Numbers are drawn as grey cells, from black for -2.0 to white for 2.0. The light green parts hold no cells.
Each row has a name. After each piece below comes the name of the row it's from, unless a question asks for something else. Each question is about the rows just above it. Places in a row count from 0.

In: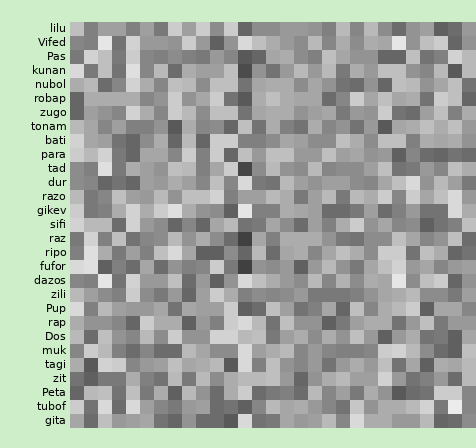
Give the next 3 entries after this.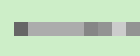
[ 0.6  1.2 -0.2]
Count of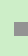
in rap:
4
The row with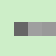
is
dur
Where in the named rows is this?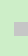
tubof, 20
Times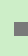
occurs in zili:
5
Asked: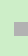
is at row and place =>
dazos, 19

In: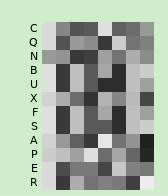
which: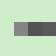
C
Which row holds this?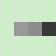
Q
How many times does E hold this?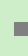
1
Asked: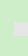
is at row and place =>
A, 4

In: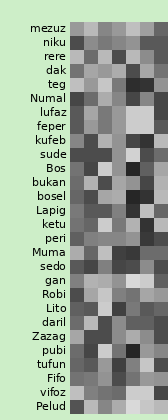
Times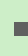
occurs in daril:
2
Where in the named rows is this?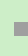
mezuz, 5
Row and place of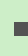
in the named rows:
Pelud, 0
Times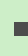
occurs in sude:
4
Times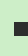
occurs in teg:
1
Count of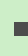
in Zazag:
3

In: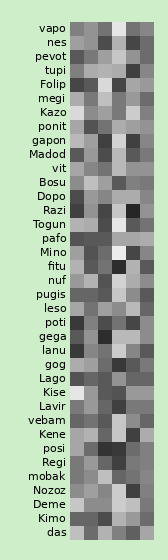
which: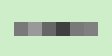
Regi
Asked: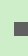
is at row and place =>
das, 4
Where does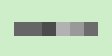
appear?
Kimo
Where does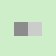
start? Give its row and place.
Deme, 2
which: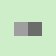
gog
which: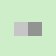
pevot

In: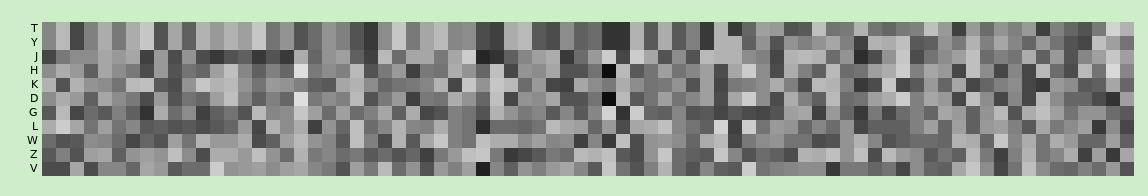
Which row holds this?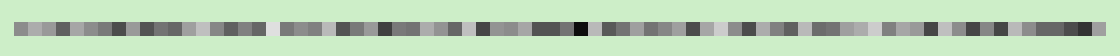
D
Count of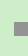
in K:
6

